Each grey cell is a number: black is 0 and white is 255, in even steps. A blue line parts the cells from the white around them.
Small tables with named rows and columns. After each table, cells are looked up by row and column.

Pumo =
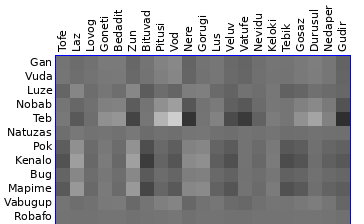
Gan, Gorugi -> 115
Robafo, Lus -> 115
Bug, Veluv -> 98
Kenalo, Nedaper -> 96
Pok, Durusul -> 112
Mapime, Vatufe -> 115
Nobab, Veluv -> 96
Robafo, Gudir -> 112
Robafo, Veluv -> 113
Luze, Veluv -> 99

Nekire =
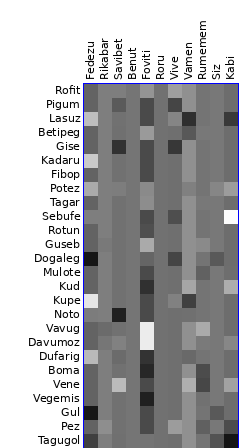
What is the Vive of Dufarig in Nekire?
111
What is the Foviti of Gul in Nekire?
74
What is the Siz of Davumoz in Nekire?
120
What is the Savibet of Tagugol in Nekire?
112
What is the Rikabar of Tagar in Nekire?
126
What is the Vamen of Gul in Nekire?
144
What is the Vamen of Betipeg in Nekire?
88
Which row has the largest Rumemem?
Vavug

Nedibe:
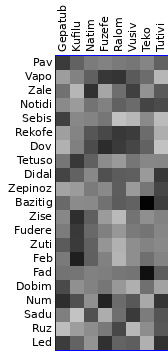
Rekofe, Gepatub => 159
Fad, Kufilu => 117
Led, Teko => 176
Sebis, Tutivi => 187
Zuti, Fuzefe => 149
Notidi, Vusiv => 107

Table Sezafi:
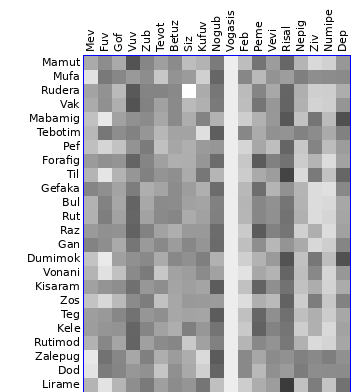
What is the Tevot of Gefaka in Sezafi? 164
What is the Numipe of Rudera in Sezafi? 206
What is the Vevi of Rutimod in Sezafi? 147
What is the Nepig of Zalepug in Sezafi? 129
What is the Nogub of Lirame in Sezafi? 192
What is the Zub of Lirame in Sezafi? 122
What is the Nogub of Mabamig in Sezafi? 178
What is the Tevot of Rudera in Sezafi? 132
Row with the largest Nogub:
Lirame

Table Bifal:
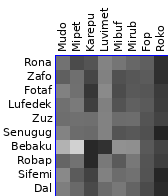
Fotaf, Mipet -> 112
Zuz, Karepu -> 111
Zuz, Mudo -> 110
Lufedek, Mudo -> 112
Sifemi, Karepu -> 66
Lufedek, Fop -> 90
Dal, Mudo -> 126
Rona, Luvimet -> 131
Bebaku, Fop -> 89

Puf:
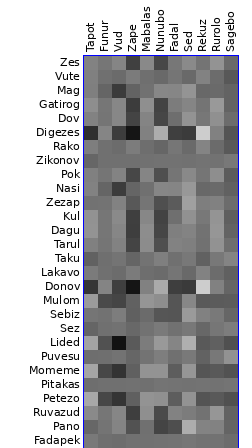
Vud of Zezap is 130
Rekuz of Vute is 130
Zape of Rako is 124
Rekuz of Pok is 117
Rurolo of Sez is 118
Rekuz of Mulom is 89
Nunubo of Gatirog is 67
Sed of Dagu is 131
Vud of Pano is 132

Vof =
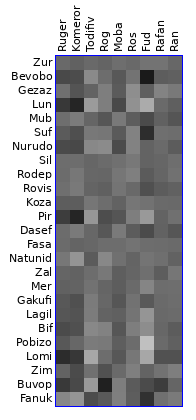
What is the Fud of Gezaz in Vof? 95
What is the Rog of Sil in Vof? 107
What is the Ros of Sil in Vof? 120
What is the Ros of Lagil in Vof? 116
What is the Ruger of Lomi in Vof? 44
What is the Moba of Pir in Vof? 85
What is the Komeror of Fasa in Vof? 100
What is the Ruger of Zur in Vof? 105
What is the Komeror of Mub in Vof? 123
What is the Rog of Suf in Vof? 118
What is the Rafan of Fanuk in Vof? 112
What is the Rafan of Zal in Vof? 93

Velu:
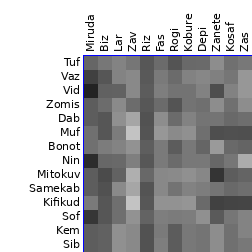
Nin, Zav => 127
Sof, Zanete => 90
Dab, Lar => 144
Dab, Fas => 141
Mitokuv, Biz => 75
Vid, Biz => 97
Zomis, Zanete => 141
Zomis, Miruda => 93
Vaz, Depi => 135
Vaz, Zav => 137
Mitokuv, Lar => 98

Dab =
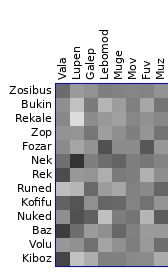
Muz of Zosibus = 146
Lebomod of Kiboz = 128
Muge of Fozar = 139
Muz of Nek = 132
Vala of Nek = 112
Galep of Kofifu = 144
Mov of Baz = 128
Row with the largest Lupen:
Rekale

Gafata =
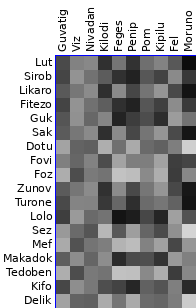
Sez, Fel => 144
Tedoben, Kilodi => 115
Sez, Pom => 101
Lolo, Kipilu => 37
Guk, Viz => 145
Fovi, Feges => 163
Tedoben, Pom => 137
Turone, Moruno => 20
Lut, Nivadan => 136
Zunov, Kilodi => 49
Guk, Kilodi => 133
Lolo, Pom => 71
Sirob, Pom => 87
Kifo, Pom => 97
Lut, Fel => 88
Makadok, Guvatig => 94
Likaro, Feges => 138
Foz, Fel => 60

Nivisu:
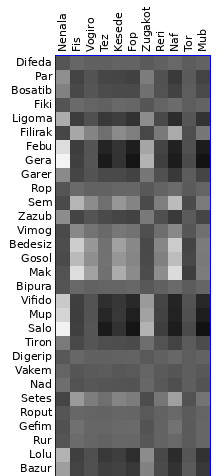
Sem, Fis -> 181
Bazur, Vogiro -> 80
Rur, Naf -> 104
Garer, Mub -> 69
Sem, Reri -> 126
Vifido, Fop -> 41
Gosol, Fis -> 186
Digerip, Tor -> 93
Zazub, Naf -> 58
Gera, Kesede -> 51
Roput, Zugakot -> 89
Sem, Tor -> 75
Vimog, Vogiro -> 115
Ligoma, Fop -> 50
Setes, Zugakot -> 76
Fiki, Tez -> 97
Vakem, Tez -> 92
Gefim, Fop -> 106
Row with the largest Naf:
Mak

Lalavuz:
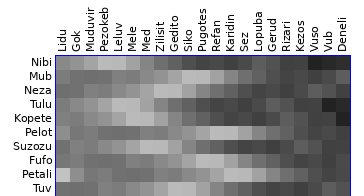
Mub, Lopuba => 97
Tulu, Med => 162
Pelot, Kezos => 79
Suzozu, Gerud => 64
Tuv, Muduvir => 113
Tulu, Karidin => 73
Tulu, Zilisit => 133
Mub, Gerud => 79
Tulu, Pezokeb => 164
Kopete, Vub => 66
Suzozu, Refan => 97
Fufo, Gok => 124
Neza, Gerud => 73
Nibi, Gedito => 97
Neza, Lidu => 111
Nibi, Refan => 73

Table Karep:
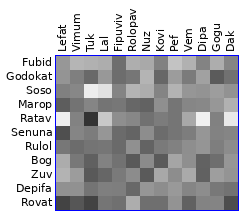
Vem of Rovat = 97
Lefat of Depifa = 145
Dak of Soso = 146
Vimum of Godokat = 127
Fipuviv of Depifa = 126
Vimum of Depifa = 145
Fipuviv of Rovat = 112
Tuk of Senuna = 124
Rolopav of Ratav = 135
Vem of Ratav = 168
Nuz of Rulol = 99
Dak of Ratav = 233
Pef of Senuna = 117
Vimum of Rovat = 86
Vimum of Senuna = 133
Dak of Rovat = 77
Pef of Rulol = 129

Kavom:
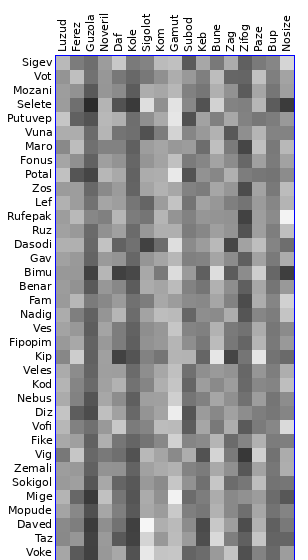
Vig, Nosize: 172
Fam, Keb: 136
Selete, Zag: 131
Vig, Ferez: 198
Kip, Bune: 230
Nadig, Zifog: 85
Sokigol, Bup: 115

